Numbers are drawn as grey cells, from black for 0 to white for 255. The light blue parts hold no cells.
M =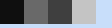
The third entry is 63
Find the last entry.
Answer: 196
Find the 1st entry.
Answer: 15

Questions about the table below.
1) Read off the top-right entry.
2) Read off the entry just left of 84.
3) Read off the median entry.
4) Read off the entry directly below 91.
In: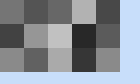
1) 72
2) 117
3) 103
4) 138

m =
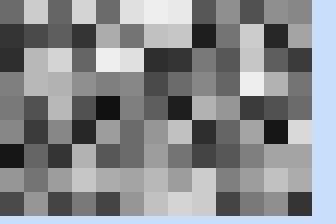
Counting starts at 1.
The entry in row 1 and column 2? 204
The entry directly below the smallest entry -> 157
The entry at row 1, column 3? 100
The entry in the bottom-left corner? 74
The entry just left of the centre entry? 127
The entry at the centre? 93
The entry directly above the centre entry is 74
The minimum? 16
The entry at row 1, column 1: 107
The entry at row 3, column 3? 212
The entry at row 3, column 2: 184
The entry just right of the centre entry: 30
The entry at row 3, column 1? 45
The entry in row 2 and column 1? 53
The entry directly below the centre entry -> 150
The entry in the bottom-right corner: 53
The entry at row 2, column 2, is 74

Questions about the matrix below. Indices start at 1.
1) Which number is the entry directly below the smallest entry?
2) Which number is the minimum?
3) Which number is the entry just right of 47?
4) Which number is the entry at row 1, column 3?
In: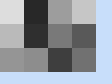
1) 47
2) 40
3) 121
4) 157

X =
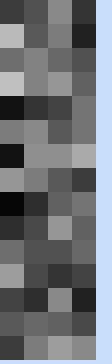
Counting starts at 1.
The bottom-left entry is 60
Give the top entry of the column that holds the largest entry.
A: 60
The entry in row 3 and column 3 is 104
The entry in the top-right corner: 52
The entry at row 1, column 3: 137
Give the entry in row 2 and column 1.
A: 186
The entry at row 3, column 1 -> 110
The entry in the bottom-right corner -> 137
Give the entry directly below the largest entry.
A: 18
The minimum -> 6

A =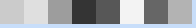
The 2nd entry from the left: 223
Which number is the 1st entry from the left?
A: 203
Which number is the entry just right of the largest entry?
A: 102

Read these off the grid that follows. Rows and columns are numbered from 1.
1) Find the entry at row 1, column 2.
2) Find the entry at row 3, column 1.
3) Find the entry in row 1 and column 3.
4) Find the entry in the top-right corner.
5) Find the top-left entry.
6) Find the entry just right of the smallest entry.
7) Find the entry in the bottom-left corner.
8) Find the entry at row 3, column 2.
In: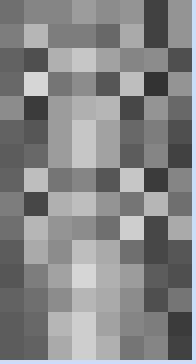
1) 133
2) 98
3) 133
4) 148
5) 111
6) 148
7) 92
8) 79

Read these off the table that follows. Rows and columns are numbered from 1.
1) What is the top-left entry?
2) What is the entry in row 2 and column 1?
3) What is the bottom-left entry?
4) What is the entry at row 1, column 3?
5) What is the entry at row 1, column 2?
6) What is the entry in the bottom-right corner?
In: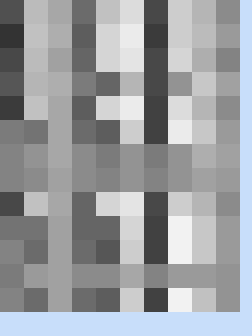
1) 80
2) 51
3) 131
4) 167
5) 187
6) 147

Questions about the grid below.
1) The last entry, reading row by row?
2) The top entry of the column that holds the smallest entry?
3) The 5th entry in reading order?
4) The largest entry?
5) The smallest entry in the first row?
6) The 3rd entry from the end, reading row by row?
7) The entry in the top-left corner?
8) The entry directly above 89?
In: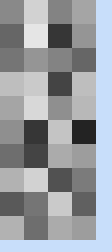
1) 157
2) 165
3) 102
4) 229
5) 131
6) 110
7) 137
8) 178

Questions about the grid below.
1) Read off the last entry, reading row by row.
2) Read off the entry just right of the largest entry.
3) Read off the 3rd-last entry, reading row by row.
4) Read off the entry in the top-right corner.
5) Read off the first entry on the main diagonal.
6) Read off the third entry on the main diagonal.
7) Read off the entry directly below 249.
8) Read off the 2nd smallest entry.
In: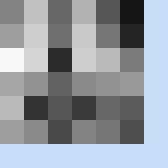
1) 79
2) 214
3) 131
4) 21
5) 131
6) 43
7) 166
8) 35

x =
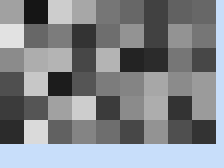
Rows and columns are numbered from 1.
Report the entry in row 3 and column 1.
139
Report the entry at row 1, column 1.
161
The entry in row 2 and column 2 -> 103
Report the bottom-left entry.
43
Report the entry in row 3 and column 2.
173
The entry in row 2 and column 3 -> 124
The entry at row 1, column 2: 21
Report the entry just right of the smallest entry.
205
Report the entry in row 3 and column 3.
180
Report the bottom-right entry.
51

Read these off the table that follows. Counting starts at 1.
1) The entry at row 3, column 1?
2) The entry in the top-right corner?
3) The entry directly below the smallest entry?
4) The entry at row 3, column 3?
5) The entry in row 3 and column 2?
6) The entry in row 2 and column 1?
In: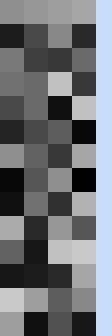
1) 120
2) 165
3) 179
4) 56
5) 64
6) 29
